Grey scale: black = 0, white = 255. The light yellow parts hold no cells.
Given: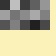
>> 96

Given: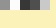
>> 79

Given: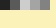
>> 164

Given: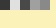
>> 160

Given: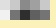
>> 160

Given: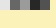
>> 39

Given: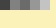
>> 151

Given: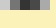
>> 73

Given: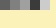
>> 59

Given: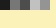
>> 193
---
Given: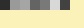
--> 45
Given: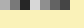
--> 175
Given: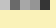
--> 194
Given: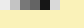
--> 236
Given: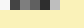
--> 247
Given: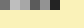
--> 113
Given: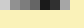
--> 205
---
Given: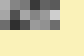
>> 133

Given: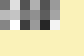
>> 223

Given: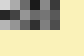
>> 171

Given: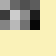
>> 103

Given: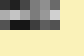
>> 32

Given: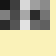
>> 62

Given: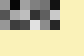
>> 6

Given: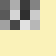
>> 173
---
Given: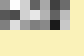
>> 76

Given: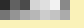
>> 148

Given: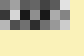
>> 214

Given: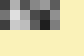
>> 223

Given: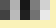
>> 186

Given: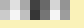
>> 245
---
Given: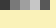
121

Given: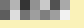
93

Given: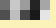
70

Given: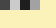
162

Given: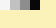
193

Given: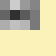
100
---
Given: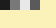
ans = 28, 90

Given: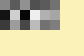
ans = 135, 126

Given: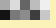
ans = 169, 199

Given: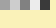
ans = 162, 58

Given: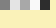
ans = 128, 45

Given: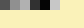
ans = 82, 199

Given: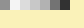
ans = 145, 50

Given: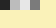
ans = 37, 123

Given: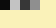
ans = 11, 143

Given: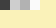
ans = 63, 250
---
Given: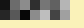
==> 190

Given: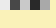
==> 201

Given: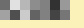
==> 129

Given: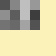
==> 105

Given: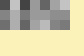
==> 186

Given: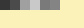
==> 201
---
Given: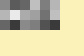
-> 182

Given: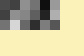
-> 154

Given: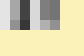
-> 116

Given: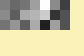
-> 63

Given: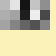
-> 143

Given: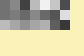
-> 76

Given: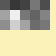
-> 77

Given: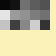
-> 82

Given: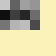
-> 149

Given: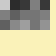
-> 56
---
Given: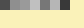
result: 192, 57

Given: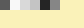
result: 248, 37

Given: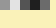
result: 227, 31

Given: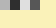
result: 223, 47

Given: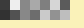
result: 238, 50

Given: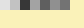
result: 226, 55

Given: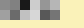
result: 215, 25

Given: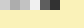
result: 240, 50

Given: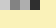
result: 203, 47
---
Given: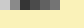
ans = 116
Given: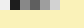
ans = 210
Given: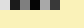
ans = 57
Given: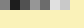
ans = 201
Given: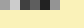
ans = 148
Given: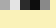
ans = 137
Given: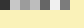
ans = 124
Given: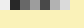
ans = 218
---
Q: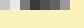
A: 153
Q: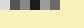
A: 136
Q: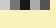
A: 116
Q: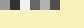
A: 154
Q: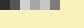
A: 166
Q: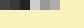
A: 152
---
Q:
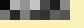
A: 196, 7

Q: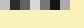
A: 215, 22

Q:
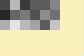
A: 227, 38

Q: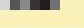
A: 213, 31

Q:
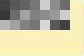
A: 215, 55

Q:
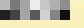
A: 236, 15

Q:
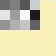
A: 249, 27
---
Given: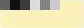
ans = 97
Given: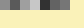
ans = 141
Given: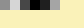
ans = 143
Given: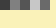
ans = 61
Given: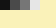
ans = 18
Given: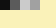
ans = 15
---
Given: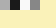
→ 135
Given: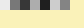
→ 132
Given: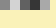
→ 169
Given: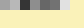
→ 225
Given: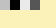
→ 86
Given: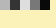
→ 9
